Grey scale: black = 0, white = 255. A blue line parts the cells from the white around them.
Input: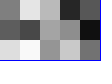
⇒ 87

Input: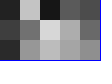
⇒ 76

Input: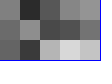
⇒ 148

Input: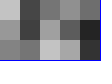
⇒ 110

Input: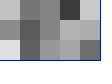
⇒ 201

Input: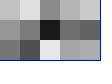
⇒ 202
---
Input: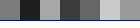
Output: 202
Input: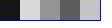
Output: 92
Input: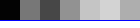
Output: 211
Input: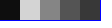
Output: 84
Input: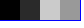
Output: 203
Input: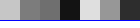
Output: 151
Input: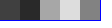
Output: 221
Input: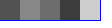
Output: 60
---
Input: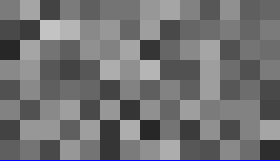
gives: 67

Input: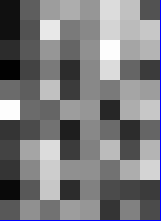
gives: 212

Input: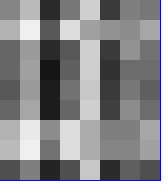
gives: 166

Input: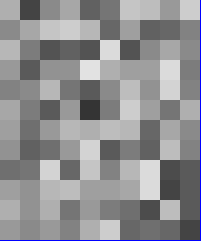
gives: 90

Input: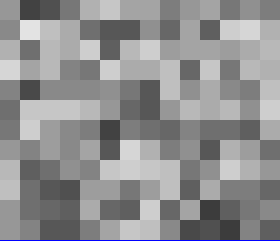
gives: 103

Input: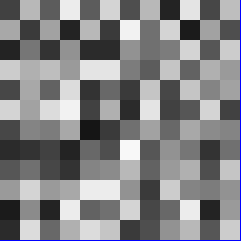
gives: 146
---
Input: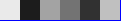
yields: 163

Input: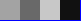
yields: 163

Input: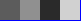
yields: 92

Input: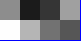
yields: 254

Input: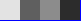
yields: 227

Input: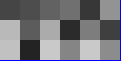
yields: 201

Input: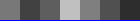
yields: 192

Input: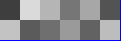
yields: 111
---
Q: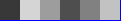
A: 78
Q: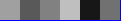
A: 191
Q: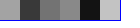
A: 137
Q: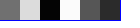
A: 251
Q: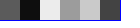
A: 156
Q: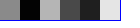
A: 73
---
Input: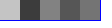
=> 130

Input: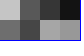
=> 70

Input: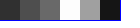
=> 253

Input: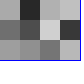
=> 144

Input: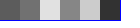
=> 134

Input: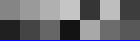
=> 168
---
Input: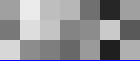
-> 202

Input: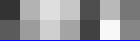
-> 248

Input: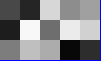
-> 235

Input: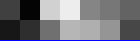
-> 149

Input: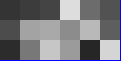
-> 185

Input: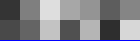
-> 46

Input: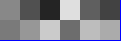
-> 189

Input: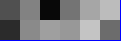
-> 196

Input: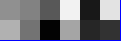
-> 38

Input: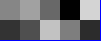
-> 126
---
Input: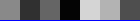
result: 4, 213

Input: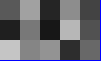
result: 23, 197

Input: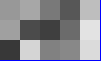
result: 63, 227

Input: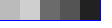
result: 107, 207

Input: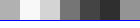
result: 117, 248

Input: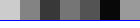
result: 117, 204

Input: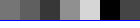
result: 144, 214

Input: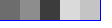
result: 60, 218

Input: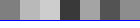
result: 57, 205

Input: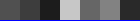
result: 199, 199
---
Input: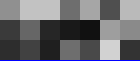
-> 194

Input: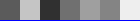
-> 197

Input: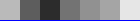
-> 93

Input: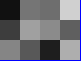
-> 117

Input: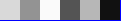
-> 147

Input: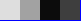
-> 162

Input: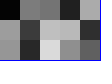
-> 124
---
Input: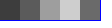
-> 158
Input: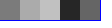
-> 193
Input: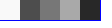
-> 119
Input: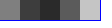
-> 42
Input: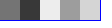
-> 237
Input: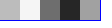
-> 110
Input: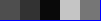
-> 9
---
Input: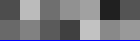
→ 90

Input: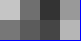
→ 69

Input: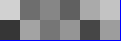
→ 118

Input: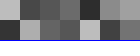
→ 100

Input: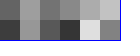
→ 88

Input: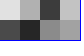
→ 139
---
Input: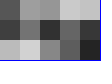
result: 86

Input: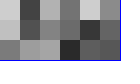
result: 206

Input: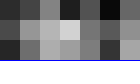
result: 44

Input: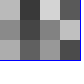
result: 186

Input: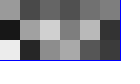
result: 154

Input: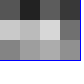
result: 85

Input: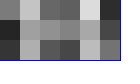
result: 123

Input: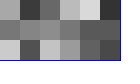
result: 168

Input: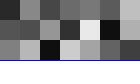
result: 41
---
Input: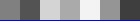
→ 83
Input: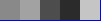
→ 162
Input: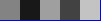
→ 24
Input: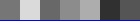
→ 218
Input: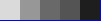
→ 151
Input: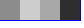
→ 205
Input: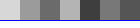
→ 155
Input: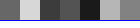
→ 215
